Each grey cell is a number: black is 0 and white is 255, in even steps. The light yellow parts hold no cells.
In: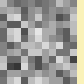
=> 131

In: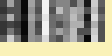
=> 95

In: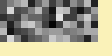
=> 34

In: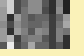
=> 33

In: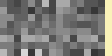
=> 70

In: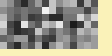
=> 85
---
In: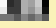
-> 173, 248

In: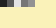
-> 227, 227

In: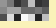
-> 105, 248

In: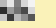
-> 114, 243

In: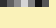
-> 213, 213

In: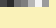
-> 126, 244
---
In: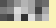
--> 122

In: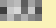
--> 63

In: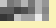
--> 92

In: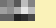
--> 160

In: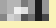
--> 165

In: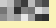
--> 117
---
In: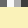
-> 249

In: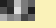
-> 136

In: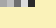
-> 191

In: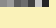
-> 155

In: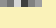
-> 115

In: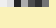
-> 224

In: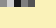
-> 209
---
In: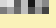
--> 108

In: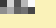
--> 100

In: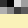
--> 60

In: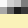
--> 27

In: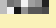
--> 21

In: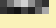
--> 19
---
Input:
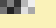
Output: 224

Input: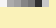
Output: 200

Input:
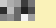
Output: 201

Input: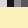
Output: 142

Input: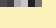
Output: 171

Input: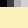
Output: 177

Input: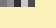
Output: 146

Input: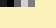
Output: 125

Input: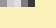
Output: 208
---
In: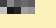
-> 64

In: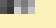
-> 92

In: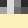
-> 53

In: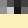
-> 134

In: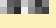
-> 214

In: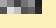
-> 165

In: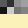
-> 89

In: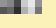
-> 147

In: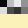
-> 9

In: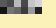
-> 89
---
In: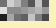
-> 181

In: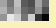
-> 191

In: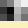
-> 211

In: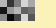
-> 125

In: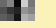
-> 9

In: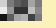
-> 94

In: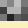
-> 191

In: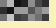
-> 20
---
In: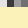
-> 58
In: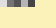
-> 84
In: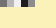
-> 241
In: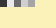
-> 108
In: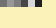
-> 71
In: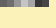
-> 165
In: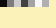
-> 163
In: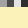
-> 74
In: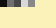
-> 72
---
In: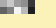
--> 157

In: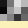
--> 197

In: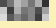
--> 175

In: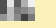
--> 122

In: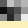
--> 79

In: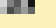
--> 88

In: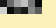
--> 165

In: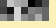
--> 212

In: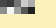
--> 115

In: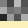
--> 126
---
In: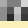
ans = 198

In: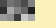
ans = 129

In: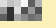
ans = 221

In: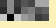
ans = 43

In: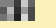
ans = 47

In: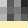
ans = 121

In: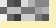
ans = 189

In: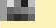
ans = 115
